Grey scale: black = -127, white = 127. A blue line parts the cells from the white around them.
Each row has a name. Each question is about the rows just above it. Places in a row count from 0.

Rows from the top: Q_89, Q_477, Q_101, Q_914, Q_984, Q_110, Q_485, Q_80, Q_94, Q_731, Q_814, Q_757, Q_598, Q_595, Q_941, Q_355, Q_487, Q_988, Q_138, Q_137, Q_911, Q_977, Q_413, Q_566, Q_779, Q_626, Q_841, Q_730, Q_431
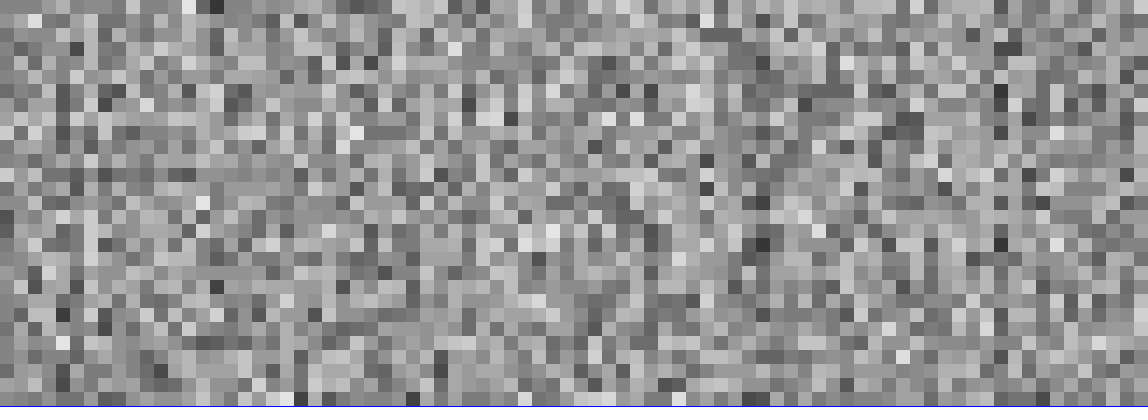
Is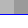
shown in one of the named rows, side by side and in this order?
yes
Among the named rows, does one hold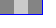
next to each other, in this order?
no

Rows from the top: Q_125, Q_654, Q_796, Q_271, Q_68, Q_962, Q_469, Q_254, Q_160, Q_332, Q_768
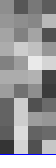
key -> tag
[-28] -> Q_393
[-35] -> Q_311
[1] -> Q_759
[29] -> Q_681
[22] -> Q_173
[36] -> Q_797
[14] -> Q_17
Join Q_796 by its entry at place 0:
Q_797
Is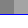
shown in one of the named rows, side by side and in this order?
yes
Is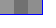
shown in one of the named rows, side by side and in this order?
no
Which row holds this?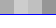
Q_271
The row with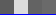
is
Q_332

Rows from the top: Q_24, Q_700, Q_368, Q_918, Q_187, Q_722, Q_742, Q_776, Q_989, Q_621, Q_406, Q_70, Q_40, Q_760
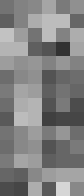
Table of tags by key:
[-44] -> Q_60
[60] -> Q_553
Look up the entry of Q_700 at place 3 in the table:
Q_553
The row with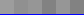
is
Q_187
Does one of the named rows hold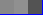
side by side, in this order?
yes
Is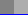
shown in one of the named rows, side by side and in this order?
yes
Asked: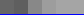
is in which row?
Q_40
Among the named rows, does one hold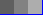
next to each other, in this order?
yes

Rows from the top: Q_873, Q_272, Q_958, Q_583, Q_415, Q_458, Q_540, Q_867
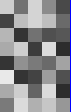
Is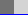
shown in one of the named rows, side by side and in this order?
yes
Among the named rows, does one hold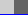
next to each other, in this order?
yes
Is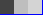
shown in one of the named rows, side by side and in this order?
yes
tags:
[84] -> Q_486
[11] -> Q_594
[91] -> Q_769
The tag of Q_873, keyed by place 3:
Q_594
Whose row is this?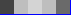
Q_272

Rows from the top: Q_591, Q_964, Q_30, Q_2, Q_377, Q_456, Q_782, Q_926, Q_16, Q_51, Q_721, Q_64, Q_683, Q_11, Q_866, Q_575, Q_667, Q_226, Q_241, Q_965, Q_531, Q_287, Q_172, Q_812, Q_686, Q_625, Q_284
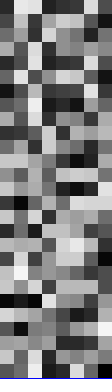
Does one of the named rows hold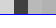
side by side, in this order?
no
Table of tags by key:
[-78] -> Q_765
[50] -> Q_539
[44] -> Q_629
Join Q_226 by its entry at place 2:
Q_539
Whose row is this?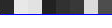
Q_591
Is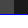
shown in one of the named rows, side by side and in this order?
yes
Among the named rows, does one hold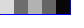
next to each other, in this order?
no
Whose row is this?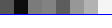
Q_812
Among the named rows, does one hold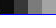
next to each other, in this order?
no

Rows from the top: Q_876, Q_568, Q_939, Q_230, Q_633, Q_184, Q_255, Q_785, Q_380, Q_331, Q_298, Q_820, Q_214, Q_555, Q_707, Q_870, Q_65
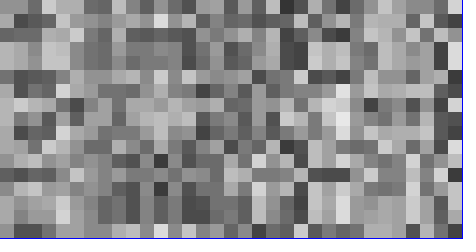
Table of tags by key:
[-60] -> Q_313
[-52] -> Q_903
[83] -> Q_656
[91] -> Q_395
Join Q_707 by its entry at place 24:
Q_395
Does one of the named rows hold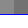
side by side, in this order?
yes
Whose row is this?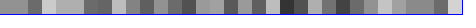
Q_876
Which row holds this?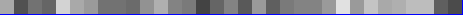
Q_255
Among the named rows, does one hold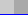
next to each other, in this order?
yes
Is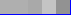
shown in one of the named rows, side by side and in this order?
no

